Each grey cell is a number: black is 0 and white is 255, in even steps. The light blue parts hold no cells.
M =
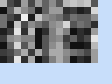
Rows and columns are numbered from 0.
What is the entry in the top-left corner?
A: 184
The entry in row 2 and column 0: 113
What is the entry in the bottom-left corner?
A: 30
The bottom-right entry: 156
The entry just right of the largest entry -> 30
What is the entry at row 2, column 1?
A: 72
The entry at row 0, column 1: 72
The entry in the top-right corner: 86
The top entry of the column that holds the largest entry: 156
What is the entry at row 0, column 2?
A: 46
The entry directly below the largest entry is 72
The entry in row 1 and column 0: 17
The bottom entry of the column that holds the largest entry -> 46

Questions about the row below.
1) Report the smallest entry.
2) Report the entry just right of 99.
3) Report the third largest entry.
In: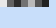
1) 33
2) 45
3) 114

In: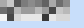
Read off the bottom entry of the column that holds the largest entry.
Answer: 244
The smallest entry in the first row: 86
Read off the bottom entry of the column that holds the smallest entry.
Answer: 56
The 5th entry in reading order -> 139
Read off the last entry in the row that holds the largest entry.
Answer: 215
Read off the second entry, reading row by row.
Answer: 199
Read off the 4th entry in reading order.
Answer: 124
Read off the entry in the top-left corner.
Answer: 169
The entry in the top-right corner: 139

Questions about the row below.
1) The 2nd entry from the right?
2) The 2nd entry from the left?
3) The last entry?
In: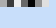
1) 144
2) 59
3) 223

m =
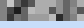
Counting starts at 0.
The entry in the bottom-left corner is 130
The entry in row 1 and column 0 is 130
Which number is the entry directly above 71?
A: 198
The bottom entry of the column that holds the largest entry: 56
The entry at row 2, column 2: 115
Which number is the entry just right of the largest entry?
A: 101
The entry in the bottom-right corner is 186
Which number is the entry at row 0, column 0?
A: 130
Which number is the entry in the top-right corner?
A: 173

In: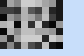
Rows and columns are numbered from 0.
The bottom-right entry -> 8
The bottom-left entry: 37
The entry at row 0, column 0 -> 24
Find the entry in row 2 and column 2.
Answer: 119
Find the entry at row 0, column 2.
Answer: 135
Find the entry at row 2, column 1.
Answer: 150
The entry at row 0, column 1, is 164
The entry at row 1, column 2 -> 50
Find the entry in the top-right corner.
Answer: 24
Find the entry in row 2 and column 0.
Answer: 8
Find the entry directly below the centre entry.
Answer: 191
